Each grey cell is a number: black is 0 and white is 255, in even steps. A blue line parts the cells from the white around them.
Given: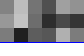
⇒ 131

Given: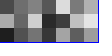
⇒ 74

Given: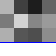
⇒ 181

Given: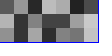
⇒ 90

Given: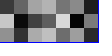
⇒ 58

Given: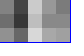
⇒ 130

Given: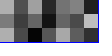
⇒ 175
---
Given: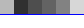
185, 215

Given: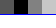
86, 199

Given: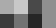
171, 143

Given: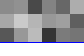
139, 117

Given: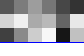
86, 193

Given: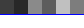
61, 125

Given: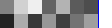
130, 159

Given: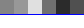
132, 80
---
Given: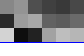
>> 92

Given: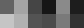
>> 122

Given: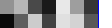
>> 211

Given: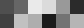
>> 115

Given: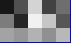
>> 198

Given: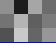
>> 95
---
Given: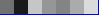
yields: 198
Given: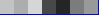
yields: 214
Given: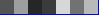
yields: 38
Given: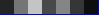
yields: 196
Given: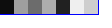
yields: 108
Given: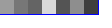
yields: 100
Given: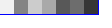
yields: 204
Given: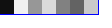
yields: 151
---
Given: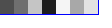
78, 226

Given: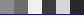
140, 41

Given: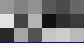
151, 185

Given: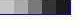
198, 26

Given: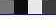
117, 61

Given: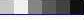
197, 17

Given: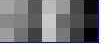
164, 2
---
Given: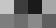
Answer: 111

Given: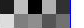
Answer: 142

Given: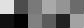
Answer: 92

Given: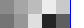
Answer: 223

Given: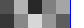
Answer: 215

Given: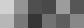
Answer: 114
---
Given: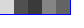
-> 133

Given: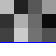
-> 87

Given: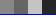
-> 196

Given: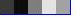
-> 227

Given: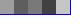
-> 65

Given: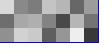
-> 103

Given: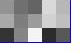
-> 217
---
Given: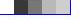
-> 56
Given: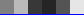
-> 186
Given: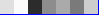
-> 251
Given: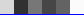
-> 49
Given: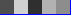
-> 208
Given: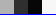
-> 47
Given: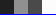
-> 144
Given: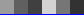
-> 96
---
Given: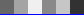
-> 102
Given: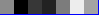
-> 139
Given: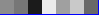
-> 140
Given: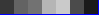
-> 55
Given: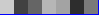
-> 204
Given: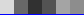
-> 218
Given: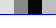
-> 223
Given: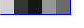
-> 209
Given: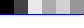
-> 0
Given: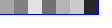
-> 166
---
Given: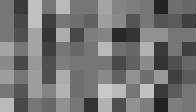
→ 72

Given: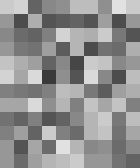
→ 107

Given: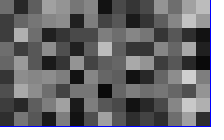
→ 118

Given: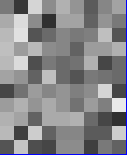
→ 197

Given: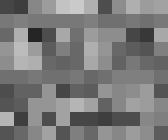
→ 104

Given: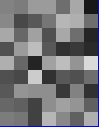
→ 118
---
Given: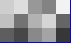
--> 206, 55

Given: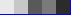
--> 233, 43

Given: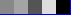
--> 136, 0

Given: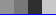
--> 147, 200

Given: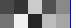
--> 73, 166

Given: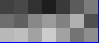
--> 65, 142

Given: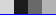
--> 215, 179

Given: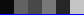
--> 10, 197
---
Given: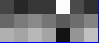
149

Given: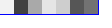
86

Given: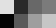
158

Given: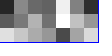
164

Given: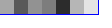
182

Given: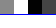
2

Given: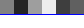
62
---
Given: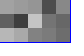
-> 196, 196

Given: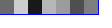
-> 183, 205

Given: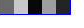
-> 8, 200

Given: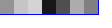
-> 23, 212

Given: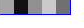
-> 144, 202

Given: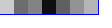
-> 15, 204
